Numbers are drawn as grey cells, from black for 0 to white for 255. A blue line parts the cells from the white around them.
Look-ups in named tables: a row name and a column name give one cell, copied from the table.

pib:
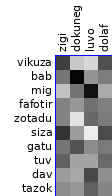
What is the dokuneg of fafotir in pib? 151
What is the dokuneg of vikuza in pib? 200
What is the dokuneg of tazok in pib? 151
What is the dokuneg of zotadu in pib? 225
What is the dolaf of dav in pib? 142
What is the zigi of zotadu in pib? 131
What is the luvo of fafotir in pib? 112
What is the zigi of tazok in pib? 140
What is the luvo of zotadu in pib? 104
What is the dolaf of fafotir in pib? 127
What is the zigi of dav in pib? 155
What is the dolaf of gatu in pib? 122
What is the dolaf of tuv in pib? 105
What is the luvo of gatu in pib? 140
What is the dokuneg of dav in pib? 168
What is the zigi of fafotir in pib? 131
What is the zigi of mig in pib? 194
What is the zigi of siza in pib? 51
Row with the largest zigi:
mig

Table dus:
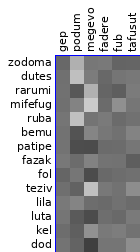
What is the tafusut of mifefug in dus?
118
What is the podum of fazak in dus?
108
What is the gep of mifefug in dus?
112
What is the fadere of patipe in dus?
107
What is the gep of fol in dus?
101
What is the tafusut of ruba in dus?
113
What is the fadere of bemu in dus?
119
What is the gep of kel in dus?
109
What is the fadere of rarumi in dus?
101

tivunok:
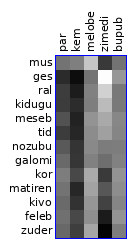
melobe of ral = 128
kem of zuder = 62
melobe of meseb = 147
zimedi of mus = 57
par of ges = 43
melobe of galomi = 129
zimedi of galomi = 110
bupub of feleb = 147
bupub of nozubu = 125
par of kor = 125
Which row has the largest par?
kor

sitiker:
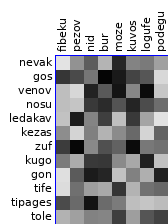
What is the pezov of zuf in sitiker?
7
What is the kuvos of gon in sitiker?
129
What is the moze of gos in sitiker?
26
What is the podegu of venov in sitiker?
198
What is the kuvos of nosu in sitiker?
36
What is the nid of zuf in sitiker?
137
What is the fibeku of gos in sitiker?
54
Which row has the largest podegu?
ledakav

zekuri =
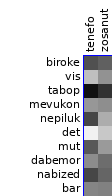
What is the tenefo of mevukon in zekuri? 151
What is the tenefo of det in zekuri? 241
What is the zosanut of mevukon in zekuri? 142
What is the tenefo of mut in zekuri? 88
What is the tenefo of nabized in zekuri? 70
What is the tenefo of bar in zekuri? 133
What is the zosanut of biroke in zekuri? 96
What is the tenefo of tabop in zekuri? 17
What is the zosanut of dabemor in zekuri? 109
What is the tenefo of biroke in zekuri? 80

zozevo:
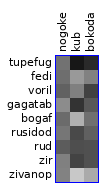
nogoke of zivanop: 130
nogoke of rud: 92
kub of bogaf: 176
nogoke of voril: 97
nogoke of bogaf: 107
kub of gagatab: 51
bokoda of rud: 80
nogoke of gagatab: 140
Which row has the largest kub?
zivanop

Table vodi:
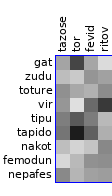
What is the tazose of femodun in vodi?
215
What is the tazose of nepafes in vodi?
137
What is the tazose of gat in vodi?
164
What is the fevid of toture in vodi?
177
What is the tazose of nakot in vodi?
190
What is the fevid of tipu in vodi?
124
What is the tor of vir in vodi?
223
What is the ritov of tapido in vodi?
175
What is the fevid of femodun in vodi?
145
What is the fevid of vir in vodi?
106
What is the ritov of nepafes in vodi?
157
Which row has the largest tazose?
femodun

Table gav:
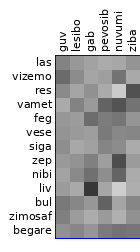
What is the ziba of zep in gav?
155
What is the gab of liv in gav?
55
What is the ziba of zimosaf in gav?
145
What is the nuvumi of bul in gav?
165
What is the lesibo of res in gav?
165
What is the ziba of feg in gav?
149
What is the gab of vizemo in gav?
165
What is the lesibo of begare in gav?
135
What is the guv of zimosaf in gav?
128
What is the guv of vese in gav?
148
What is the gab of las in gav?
162

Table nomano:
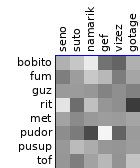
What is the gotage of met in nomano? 165
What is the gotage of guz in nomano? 129
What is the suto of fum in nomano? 157
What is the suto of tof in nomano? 126
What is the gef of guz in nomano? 131
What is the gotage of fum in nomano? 165
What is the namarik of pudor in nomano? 74
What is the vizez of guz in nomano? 143
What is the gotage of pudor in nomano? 155
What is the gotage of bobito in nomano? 176
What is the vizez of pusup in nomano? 149
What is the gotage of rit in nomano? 59
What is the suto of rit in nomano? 109
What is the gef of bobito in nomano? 114
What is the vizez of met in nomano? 155
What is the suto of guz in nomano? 155
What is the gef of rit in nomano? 150
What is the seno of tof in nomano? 150
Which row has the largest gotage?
tof

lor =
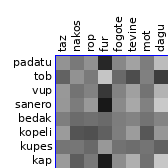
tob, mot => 128
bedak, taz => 126
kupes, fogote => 114
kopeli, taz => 155
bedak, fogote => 125
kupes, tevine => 109
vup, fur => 56
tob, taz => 98
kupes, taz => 117
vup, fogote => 131
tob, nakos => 146
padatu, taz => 147
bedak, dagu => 132
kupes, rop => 105
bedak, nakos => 107
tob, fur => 197

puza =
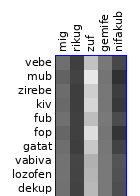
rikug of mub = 67
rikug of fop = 64
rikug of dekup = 66
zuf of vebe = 194
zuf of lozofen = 181
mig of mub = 98
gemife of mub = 116
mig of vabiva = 114
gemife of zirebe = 119
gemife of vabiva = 121
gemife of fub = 121
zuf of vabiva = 177
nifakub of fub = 75
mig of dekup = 113
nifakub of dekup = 78
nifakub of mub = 48
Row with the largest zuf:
mub

